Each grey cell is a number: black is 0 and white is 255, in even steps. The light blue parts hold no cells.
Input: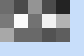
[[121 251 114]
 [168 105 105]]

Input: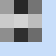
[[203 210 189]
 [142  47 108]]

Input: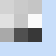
[[225 198 250]
 [169  80  56]]

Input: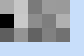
[[  1 201 141]
 [ 94 148  98]]

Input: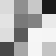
[[227 121 130]
 [221  90 246]]

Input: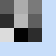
[[ 44 184  95]
 [220   3  44]]

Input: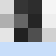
[[175 102  37]
 [229  33  79]]

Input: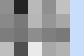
[[137 121 183]
 [125 117 141]]
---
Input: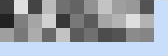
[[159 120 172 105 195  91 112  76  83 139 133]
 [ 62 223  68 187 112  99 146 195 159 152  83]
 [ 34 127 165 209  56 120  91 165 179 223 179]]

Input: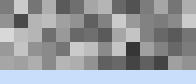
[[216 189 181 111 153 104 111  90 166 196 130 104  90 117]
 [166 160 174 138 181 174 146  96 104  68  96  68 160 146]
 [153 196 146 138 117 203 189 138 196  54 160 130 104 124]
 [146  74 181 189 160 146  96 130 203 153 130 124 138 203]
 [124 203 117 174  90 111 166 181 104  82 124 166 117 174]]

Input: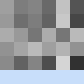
[[172 153 118 172 118 186]
 [159 125 132 105 194  84]
 [153 111 125  98 200  70]
 [146 165 186 159 179 146]
 [138  98 132  78 213  49]]

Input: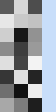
[[231 201 194]
 [223  69 243]
 [207  23 146]
 [168 125  30]
 [139  62 154]
 [111  17 237]
 [ 91 215  77]
 [ 54 223  36]]

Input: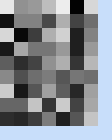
[[231 145 153 189 237   2 215]
 [215   9  61 175 209  31 130]
 [203  24  86 160  94  39 160]
 [137  80 110 124  86 118 110]
 [102 102 196  53 203  67 167]
 [ 94  45  67 145 175  53 183]
 [ 45  39  61 124  31  86 196]
 [ 24 167 118 118 153  31 153]
 [ 16 130 130  73 175  67 110]]

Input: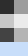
[[199 235]
 [ 67 180]
 [ 45 157]]

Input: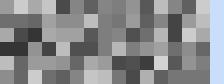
[[189 103 155 155 147 103 169 155  74  80  61 211  88 147 126]
 [169  74  53 169 161 161  88 126 133  80 111 182  68 204 169]
 [155 204 169 197  74 133  96 133 126 147  88 189 133  96 204]
 [141 103 204 111  96 133 197 189 118  74 176  96 118 118 118]
 [111 111 103 161 141 141 189 126 118 155  96 133  68 155 189]
 [ 53  53 147  68 189  80  80 126 182 126 147 161 111 141 103]]
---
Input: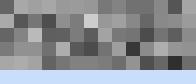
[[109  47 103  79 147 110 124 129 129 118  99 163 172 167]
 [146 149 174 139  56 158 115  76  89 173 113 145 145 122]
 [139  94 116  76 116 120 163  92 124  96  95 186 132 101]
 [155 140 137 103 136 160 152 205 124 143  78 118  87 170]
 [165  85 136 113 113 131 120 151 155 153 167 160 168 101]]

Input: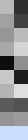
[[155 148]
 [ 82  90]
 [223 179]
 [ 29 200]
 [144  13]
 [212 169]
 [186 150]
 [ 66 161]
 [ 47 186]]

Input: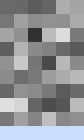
[[144 136 190 132 160 119]
 [186  86  77 101 213 223]
 [106  91 121 139 145 103]
 [184 171 157 121 109 139]
 [138 184  74 117 200 145]
 [ 90 105 130 138 179  94]
 [122 220 187  49 144 165]
 [171 144 145 141 160 118]
 [164 173 100  92 104 105]]

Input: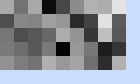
[[177  45 112 164 152 176 115 125 146]
 [ 53  29 119 152   5 122  88 109 122]
 [ 87 191  55 148 172 104  87  78 118]
 [ 92 225  68  42 150 159 132 135  78]
 [227 173 177 140  71  13 168 114 169]]

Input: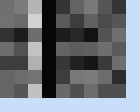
[[ 78  78 109  79 105   7 193  86 102]
 [ 44 109 123 120  61   7 115 108 101]
 [110  58  22  34  55   7 177  61  62]
 [ 91 110  96  93 100   7 194  82 110]
 [111  83  19  40  29   7 110  29  50]
 [ 86  75  97  61  90   7 210 106 113]
 [ 52  86 121  99  53   7 180 123 112]]

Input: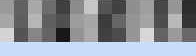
[[104 154  99 216 150  76  65 170 148  24 100 134  84 211]
 [ 51 185  77 164 149 103  60 167 157  79  95 182  95 167]
 [ 44 150  71 159 143  65  84 198 139  64 109 169  98 155]]

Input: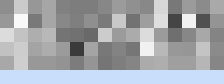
[[134 182 159 159 174 171 133 126 117 149 124 147 152 152 206 168]
 [139 196 150 152 184 241 118 131 120 164  58 155 173 164 205 193]
 [132 168 135 111 155 220 171 155 204 105 113 116 184 174 195 220]
 [148  80 241  69 222 158 114 200 122 143 127 136 166 121 249 152]
 [169 139 155 120 215 136 144 155 135 125 125 129 166 151 203 142]]

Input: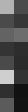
[[ 19  91]
 [ 17  47]
 [ 51 207]
 [ 43  74]
 [ 45  52]
 [109  99]
 [ 55  74]
 [ 75 179]]
